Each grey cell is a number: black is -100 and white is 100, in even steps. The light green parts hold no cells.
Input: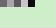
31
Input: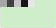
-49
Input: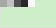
51
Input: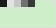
78
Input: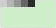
41
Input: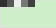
-30
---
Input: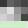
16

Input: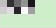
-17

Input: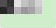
77

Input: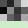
-61

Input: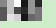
-44

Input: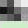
-16

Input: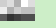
62
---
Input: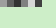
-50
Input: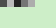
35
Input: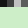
-28
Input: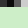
61
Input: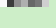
62
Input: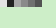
-36
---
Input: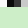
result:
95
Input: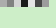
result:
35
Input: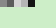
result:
7
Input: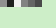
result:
13
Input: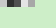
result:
57
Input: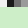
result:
88
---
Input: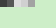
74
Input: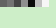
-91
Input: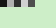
-62
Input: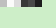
-56
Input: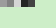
67
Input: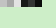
-81
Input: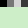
-7
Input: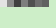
-37
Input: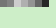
15
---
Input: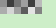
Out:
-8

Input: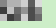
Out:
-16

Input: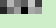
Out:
-4

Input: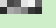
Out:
-31

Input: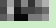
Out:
-82

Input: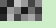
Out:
-1

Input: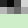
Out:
-39

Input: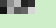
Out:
48

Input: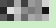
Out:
54
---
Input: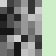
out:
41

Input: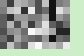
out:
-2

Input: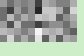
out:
35

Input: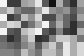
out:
26

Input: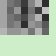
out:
-64

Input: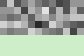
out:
54

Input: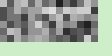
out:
16
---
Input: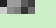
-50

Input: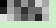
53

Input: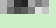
21

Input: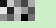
-35

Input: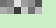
-33

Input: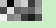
26
